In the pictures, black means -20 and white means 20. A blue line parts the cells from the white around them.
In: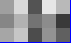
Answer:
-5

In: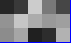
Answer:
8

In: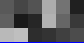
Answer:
-8

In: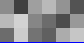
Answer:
11

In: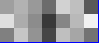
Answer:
-2

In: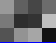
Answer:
-17

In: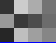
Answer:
1

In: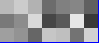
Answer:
13

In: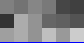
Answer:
12

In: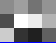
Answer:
-5
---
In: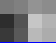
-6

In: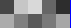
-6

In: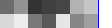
16

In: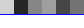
5

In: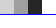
5

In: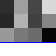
-1

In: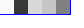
14
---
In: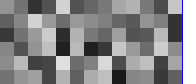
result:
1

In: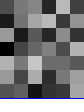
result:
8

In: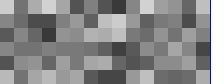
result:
1

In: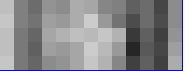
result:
10

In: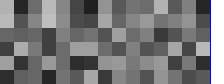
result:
-10

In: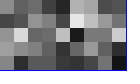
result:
3

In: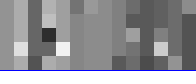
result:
3

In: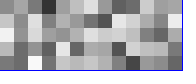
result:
18
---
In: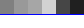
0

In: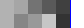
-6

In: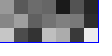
-13

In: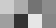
1

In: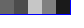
-4

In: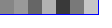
-1

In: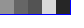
-4
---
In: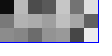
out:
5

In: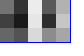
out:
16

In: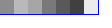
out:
-1

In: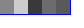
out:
-11

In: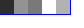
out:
-1

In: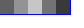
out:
11

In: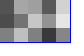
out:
11
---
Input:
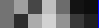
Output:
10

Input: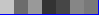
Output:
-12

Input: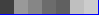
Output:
-3

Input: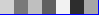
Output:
-5

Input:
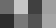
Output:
5

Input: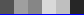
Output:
14

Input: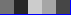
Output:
6
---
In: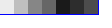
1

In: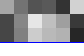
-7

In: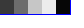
11

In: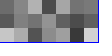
8

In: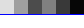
-8

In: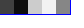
12
